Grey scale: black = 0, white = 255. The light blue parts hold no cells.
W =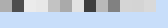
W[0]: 174
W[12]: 217
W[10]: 213
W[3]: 232

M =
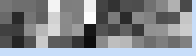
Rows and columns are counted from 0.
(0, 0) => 119
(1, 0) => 105
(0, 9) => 50
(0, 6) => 127
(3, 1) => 37
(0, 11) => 77
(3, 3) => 202
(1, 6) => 126
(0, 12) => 113
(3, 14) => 108
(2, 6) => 157
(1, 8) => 60
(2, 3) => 183
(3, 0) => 79
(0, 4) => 243
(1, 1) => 41
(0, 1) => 110

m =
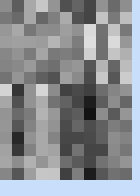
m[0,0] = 140
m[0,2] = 168
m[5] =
[132, 137, 154, 120, 111, 143, 150, 86, 180, 102, 188]
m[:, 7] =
[70, 69, 218, 222, 208, 86, 75, 64, 29, 18, 77, 74, 69, 71, 28]
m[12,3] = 169
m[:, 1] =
[93, 106, 168, 160, 147, 137, 149, 54, 81, 106, 86, 40, 56, 141, 86]
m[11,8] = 95
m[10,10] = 114
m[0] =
[140, 93, 168, 199, 148, 80, 100, 70, 146, 106, 142]
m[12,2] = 130
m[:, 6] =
[100, 81, 145, 125, 116, 150, 138, 74, 69, 92, 102, 71, 115, 90, 126]
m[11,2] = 146
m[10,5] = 75
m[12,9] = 138
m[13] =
[166, 141, 177, 148, 173, 110, 90, 71, 114, 130, 148]
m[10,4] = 147
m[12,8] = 70
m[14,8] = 87
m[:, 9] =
[106, 121, 195, 218, 196, 102, 87, 133, 141, 90, 125, 141, 138, 130, 113]
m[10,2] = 131
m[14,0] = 134
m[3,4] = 181
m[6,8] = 199
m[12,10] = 119
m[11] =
[146, 40, 146, 169, 132, 71, 71, 74, 95, 141, 131]

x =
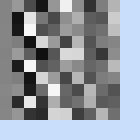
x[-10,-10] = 132
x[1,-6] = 73
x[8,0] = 133
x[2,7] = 102
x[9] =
[134, 150, 51, 42, 212, 209, 62, 96, 182, 111]
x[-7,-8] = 18
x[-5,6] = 137
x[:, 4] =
[150, 73, 97, 154, 86, 98, 155, 246, 174, 212]
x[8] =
[133, 42, 232, 51, 174, 97, 113, 175, 90, 96]
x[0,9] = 180
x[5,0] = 132
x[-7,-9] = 126
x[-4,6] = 182
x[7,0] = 135
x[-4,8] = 125
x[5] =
[132, 27, 245, 81, 98, 158, 137, 102, 112, 186]
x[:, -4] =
[141, 175, 138, 182, 215, 137, 182, 75, 113, 62]
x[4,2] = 94
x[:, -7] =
[21, 119, 80, 216, 16, 81, 213, 108, 51, 42]
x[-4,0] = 132

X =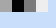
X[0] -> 167
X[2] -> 123

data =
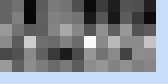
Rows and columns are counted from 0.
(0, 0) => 101
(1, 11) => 57
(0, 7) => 12
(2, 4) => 133
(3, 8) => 137
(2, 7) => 85
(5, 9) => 131
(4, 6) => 74
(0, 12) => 32
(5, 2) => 141
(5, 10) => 144
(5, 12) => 134
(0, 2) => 8
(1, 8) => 86
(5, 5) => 122
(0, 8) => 60
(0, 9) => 31
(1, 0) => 100
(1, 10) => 92
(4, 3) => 97
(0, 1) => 113
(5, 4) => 106
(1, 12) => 12
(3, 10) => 138

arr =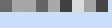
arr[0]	106
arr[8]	69

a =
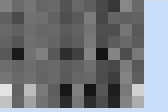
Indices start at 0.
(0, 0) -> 129
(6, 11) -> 95
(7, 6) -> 127
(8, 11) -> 173
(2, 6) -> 98
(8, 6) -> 119
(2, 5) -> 91
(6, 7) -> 104
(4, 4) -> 88
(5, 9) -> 72
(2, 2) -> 109
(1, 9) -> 101
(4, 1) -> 25
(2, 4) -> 104
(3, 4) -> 101
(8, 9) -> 36
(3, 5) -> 86
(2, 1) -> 97
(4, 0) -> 87
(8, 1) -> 102
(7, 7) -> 21
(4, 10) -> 77
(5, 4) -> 105
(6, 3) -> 101
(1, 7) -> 123
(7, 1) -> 99
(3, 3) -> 107
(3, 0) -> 99
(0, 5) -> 84
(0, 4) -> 105
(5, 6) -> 99
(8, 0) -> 194
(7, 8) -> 86
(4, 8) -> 20
